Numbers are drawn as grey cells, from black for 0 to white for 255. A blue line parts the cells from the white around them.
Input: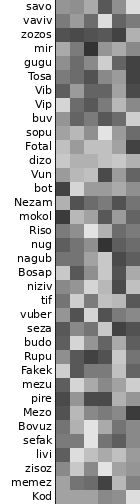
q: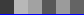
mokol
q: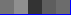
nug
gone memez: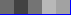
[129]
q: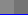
seza
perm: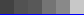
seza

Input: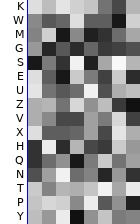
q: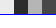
H
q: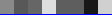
W

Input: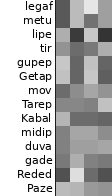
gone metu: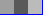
[114]
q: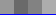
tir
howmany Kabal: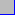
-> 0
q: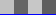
Getap
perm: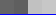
Getap

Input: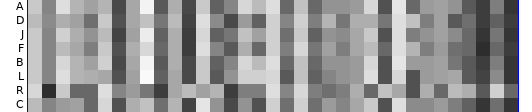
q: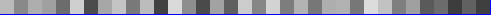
D
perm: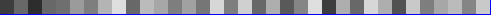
F
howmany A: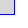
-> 2

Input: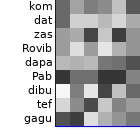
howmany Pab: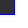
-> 0
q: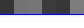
Pab
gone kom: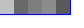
[163]
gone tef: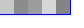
[75]

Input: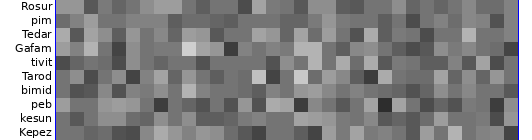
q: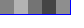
Gafam
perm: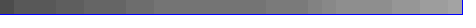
kesun
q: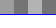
Kepez
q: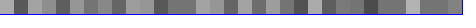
Tedar
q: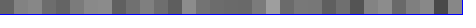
pim

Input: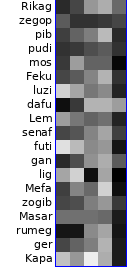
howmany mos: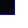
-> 1
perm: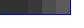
pudi
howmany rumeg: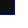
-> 0
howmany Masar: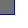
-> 3
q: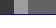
mos

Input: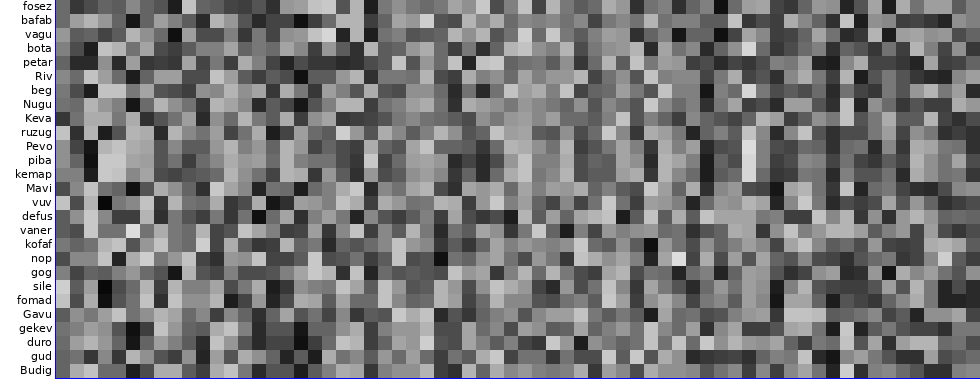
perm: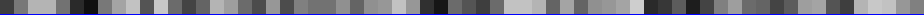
duro
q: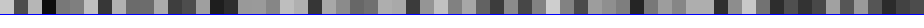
vuv
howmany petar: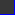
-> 7
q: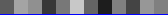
vaner
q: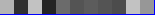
gog
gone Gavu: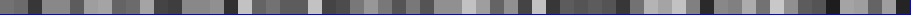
[187]
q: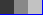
vaner

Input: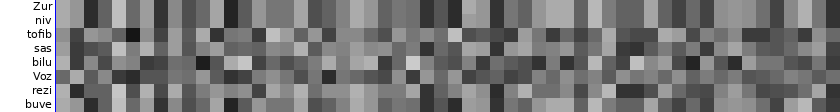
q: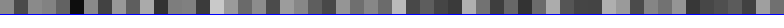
tofib
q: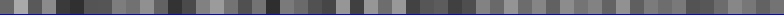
Voz

